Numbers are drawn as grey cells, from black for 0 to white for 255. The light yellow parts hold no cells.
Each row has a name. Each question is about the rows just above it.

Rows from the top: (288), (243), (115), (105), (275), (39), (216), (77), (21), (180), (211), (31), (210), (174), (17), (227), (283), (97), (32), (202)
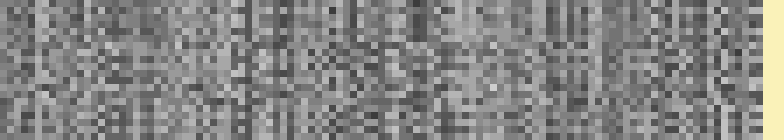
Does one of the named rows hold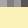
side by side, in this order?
no
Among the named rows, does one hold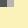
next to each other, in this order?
yes
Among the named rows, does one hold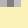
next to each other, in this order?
yes
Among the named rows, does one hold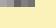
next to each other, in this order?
no
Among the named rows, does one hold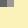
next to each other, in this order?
yes
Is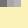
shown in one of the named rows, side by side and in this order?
yes
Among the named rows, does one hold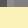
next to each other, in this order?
yes

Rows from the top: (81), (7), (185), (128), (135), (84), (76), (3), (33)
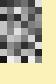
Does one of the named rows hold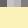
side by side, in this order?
yes
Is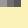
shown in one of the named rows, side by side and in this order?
no
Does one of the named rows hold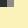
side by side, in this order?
yes
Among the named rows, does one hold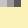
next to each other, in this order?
yes
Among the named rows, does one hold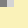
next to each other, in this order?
yes
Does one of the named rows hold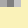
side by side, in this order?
no

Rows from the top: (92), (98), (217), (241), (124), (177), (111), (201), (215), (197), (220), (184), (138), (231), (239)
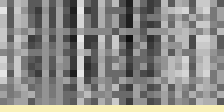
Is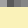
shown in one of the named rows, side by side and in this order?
yes
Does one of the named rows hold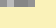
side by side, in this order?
yes
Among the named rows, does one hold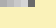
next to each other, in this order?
yes
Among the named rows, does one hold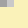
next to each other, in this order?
yes
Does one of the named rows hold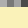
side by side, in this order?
yes
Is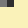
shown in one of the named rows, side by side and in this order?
yes

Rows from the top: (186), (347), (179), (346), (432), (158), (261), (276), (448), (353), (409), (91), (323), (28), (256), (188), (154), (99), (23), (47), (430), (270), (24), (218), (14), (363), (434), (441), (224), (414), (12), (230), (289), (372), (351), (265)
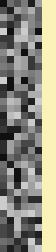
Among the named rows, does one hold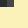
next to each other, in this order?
no
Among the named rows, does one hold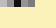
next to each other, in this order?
yes
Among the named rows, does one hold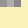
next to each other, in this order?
yes
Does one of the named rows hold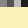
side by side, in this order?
yes
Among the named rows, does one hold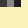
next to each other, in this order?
yes
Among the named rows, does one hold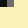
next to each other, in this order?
yes

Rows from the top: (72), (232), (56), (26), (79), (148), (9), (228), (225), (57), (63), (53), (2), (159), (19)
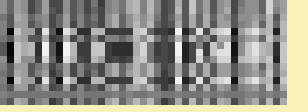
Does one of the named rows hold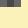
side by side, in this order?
no
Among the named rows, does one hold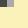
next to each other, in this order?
yes
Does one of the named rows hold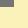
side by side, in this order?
yes
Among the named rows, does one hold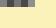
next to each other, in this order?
yes
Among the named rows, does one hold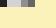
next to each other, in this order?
no

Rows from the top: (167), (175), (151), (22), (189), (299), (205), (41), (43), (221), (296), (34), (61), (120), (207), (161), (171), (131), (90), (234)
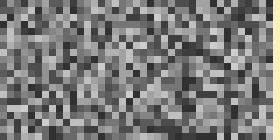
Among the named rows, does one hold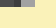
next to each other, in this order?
yes
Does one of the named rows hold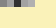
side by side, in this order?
no

